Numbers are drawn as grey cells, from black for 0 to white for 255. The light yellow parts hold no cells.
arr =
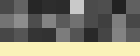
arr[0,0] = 73
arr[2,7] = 69
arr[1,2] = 77
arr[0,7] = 78
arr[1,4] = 90
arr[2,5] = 84
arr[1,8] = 126
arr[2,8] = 131
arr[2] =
[71, 85, 52, 50, 124, 84, 41, 69, 131, 92]
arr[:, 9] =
[96, 71, 92]

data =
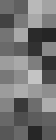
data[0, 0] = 110
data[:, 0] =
[110, 66, 116, 106, 157, 120, 156, 133, 104, 87]
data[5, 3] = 75
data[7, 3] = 173
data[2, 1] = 169
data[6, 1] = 172
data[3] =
[106, 94, 49, 137]
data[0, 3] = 163
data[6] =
[156, 172, 155, 142]
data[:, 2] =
[185, 169, 42, 49, 126, 196, 155, 109, 92, 38]

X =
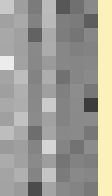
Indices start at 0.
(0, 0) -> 201
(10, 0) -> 154
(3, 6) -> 131
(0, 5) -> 112
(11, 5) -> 130
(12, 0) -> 164
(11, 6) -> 126
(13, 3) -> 164
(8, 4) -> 131
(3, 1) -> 160
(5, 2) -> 131
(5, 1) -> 189
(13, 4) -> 137
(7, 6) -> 60
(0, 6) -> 137
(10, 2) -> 132
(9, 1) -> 170
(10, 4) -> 132
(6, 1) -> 175
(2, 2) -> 98
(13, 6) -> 121
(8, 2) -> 139
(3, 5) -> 128
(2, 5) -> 117
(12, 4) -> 123
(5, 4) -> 113

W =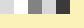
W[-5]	219
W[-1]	58
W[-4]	255

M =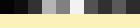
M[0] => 4
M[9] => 44
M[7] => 48
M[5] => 242

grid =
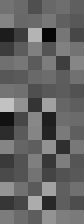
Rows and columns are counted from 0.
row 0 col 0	114
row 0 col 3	104
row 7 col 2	52
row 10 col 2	94
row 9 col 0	44
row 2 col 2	180
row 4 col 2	91
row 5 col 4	93
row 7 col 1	146
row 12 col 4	82
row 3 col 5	115
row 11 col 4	126
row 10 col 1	101
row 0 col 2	79
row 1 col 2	106
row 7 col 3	161
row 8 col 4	110
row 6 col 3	88
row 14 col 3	40
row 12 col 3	68
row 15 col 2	93
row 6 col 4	92
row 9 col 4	122
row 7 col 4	102
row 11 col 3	55
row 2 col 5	71
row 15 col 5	122
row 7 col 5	94
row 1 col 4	96
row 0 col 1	106

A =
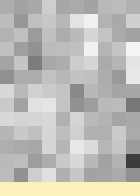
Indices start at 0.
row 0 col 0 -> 173
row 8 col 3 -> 216
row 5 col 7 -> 173
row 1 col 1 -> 151
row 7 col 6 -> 158
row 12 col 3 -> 224
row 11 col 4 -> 200
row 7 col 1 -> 162
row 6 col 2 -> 209
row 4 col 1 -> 197
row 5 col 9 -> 232
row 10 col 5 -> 232
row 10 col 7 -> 183
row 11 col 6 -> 184
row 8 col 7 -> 179
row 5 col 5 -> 194
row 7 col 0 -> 202
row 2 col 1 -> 192
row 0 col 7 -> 185
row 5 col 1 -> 172
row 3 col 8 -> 196
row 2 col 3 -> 192
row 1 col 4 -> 183
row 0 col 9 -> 177
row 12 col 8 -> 170
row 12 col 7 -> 165
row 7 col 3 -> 229
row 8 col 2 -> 213
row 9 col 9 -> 170
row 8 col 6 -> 186
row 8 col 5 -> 212
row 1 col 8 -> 169
